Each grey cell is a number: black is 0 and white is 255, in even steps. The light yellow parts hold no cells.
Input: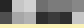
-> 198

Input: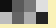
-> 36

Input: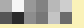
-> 107

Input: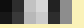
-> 141

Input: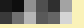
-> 213

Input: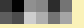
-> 165

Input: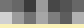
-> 176

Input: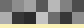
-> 141
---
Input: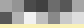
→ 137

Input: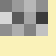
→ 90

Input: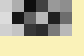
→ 184

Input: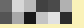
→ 195

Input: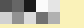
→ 218

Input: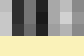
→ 168
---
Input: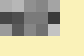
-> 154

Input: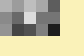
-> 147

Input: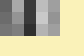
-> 117

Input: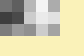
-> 124

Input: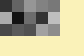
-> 72

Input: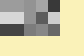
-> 68

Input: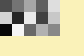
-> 8
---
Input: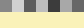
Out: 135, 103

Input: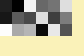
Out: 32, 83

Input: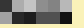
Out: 53, 18

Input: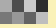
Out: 171, 190

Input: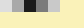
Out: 222, 201

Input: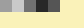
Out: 158, 85

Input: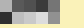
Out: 179, 145
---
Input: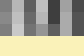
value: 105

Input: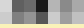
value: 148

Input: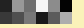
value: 120

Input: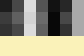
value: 210

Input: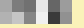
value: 133

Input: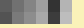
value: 141
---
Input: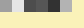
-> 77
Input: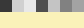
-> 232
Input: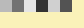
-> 229
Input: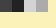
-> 211
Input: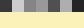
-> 133
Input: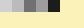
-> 113
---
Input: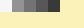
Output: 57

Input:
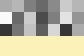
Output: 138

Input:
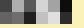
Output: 163

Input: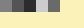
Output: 106

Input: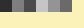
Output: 148

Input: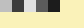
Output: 28

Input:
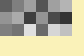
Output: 160

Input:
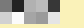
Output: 55

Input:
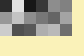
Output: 141

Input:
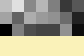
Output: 127
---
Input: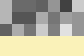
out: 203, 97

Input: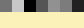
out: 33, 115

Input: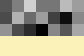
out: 157, 147

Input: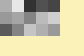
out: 69, 90

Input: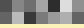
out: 144, 100

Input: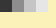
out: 230, 54
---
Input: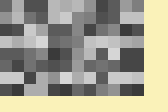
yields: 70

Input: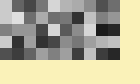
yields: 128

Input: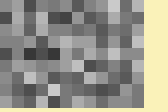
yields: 139

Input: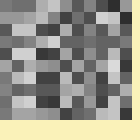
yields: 88

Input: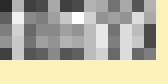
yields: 126
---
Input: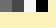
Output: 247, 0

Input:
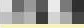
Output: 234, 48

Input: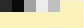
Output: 236, 10

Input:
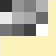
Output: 254, 46

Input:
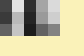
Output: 227, 28

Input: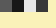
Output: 231, 23
